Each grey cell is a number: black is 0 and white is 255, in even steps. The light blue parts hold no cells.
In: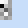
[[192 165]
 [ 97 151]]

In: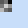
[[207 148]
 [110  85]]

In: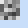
[[160  72]
 [215 192]]

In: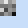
[[120 133]
 [ 70 149]]

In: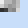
[[173 152]
 [ 64 146]]

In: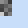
[[ 96 116]
 [120  87]]
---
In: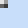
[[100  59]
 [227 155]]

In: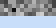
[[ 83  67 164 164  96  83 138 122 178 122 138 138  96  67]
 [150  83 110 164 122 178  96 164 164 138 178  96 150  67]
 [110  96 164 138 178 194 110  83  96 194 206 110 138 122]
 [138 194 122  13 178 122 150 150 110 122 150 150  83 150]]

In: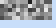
[[104 104  61 147 219 131 175  61  76 206 104 232 117]
 [ 76 117 117 206 219 147 190 175 131  88  88 147 117]
 [ 76 131 175  76 159 104 117 232 159 104 117 206 175]
 [104 147 190 190 104 159 206 131 190 159 131 147 159]
 [219 190 131 147 175 159 159  33 190 117 175  88  88]]

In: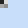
[[167 143]
 [ 34 218]]

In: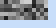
[[115  29 127 115 141 166 103 103  44 115 153  88]
 [141  44 141 103 115 194 206 206  44 141 141 179]
 [ 74  59  59  74  88 127  29  59 166  59 127  44]
 [103  88  88 179 153 127 115 103  29  88  74 194]
 [179 179 166 166 127  74 127  88  59 166  74 153]]

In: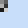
[[177  52]
 [138  93]
 [ 25 205]]
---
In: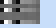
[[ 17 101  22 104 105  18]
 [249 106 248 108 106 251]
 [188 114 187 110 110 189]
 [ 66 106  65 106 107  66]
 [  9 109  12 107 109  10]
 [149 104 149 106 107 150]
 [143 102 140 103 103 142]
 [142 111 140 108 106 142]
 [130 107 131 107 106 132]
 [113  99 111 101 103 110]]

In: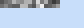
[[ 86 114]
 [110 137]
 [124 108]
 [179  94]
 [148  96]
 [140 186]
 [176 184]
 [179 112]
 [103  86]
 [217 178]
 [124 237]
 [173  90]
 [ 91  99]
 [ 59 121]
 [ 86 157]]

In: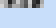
[[190 212]
 [172 166]
 [ 35  97]
 [114 171]
 [200 166]
 [135 131]
 [ 92  85]
 [206 193]
 [ 58  45]
 [ 34  89]
 [167 191]]

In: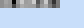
[[143 144]
 [164 156]
 [154 151]
 [  5  71]
 [155 139]
 [200 172]
 [157 162]
 [162 159]
 [203 158]
 [ 85 109]
 [142 154]
 [200 170]
 [115 128]
 [ 52  84]
 [122 120]]

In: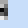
[[167 193   6 102 235]
 [168 121  69  59 173]]

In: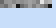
[[105 131]
 [149 112]
 [153 150]
 [136 175]
 [149  24]
 [141 107]
 [151 128]
 [161 158]
 [150 127]
 [128 156]
 [227 134]
 [168 108]
 [179  20]]

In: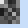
[[228 125  26  28  94  86]
 [105 145  58  91  68  85]
 [ 36  62 132  46  92  57]
 [ 49  76  45 171  70 130]
 [132 131  77  65 130 107]]
